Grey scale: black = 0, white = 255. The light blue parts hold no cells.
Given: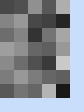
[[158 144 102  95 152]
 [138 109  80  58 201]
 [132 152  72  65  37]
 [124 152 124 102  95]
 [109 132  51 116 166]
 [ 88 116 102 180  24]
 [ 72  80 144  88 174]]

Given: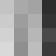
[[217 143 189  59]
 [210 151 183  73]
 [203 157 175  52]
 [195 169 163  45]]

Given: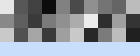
[[230  87  66  12 129  74 144 116 101 188]
 [201  81 166  58 159 201  40 123 188  32]
 [136  95  58 123 144 172 236  46 159  52]]

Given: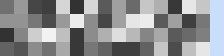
[[147 147 119  76 153 236 140  70 160 230 236  90 160  63 119]
 [113 153  70  63 214  50 214  90 160 106 198 176  56 230 198]
 [ 98  84 140 113 168  56 119  98  63  63  98 198  76 191 230]
 [ 50 133 206 242 191  56 140 176 222 184 133 168  90 106 127]]

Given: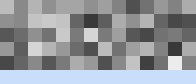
[[188 137 180 144 165 165 144 159 130  80 114 152 130 172]
 [152  94 213 180 152 108  80 188 114 159 180 130  57 172]
 [144 137 195 201 195 101  57  94 172 144 180 101  72  80]
 [ 87 108 144 114 201 122 213 122 159  87  72 114 122 101]
 [ 72 101 137  87 122 172 152  80 137 195  64 114 236 130]]

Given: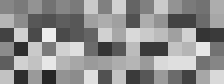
[[194  46 154  38 147 140 223  81 194  58  87 154 107  66 167 217]
 [181 140  87  81  94  87 160 173 160  81 173 147  66  66 107 167]
 [140  46 202 122 209 223 107  52  87 188  58  58 194 181 231 114]
 [134 122 147 114 134 122 202 128 209 100 128 202 147 122 114 173]
 [ 94 209 194 231 181 167 154 160 173 181 154 217 223 223 114 134]
 [ 66 209  74 237  74  87 100 209 167 217 202 188 160 209  52  58]]
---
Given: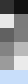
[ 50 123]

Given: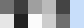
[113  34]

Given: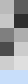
[186  46]

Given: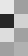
[231 210]

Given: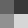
[100 214]

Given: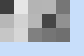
[ 62 210 128]
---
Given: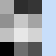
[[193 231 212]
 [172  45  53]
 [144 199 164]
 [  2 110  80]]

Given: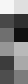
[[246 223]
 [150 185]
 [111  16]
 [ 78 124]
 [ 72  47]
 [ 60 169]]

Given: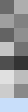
[[224 189]
 [204 137]
 [197 114]
 [159 129]
 [106 174]
 [ 99 143]
 [ 78  51]]

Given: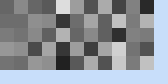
[[151 143  74 165  55 157  62 165 208 115  82]
 [123 115 137  96 179 102 137  96  47 129 123]
 [115 109 151 143  33  89 171  82 200 123 193]
 [109 109 143 137  55 109 165  96 193 123 179]
 [102 137 102  89 221 157  82 171  68 129  41]]

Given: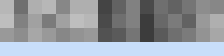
[[190 129 161 123 161 190 183  74 111 129  60 104 123  98 153 175]
 [183 111 175 183 135 175 175  68  98 129  74 111  98 117 141 135]
 [153 141 167 153 135 147 153  82  90 117  60  90 111 123 147 167]]

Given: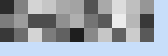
[[124 156  77  77 144 175 116  89 236 183  56]
 [ 56 109 212 124  97  30 137 198  97 204  89]
 [ 43 130 212 198 169 163  83 169 220 191 150]]

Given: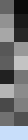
[[181 139]
 [167  39]
 [146  26]
 [113  80]
 [101  10]
 [ 94 195]
 [ 87 152]
 [ 73 127]
 [ 33 119]]

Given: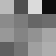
[[187  79 219  13]
 [152 132 146 166]
 [139 124 102 108]
 [ 95 116 160 174]]
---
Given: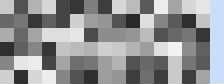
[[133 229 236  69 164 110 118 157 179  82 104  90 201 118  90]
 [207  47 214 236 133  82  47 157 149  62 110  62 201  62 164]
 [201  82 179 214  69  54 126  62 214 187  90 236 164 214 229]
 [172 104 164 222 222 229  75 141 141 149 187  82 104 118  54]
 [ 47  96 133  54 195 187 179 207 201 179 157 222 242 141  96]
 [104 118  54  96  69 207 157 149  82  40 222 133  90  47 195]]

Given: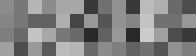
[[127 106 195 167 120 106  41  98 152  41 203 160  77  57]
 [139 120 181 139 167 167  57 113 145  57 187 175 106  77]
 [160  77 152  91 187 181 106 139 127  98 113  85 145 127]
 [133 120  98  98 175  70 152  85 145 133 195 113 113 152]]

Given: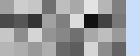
[[198 141 213 148 135 112 168 190 154]
 [161 205 198 112 190 168 227 182 127]
 [182 174 154 174 105  93 213 141  99]
 [ 74  86  52 161 127 220  17  66 120]]

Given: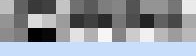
[[148 105 219 196 156  50  64  43 118  77  35  97  71 169]
 [190  97  57  64 196 112  90 126 133  83 148 148 118 234]
 [140 126   0   8 163 226 177 246 133 204 240 184 156 184]]

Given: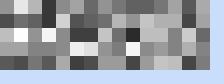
[[147 231 182  56 139 163 105 147 118  97  97 118 163  89 170]
 [190 253 147 245 139  63  63 196 111  43 190 190 131 204 105]
 [163 163 131 131 139 237 223 147 124 245 139 155 131 176 131]
 [ 89  77 118  89 170  63  77 155 155  70 155 196 190  70 124]
 [ 77 111  97  56 210  83  97 111 182 147 196 176 176  70 163]]

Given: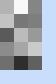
[[140 166 202]
 [ 90 187 153]
 [179 248 133]
 [195 119 126]
 [111  46  96]]
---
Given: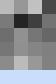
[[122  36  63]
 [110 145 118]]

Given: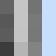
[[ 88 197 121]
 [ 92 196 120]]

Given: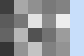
[[ 91 119 226]
 [100 183  82]]

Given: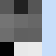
[[116 108 103]
 [110  96  97]]

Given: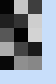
[[ 32  52 206]
 [ 87   2 211]]

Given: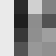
[[234  31 141]
 [234  56 143]]

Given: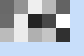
[[107 236  36]
 [187 235 176]]

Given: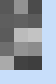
[[ 94  97  91]
 [ 91 187 195]]
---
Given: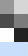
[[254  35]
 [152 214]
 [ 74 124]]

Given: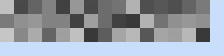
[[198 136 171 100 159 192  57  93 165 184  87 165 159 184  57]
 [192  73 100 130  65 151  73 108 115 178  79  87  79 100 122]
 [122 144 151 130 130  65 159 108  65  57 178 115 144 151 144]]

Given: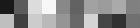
[[191  63 204 185 149 104 212  70  49 112]
 [ 25  91 220 247 136  98 162 156 170 128]]

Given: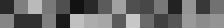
[[134  48  48 127  26 192 173 167  91 199 106  64  85 154 140 148]
 [ 41 127 186 120  79  18  41  91 161  79  71 120  34 148  56 113]]

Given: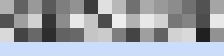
[[217  68 104  45  98 104 197 203 126  68 159  98 210 217  32 146]
 [178  98 153  90 126 146  61 224 184 112 171 153 140 112  82 165]
 [ 82 159 210  53 140 232 197  76 238 178 232 210 119 132  76 232]]

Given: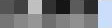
[[118 136 150 112 130 144 124]
 [ 84  65 192  49  21  91  42]]
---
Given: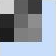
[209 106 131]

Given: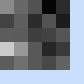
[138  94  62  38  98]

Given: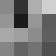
[137  26 140  80]

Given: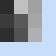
[ 44  89 176]

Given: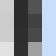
[207  44  73]

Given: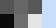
[ 84 110]

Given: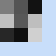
[125  88 208]

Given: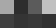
[168  52]
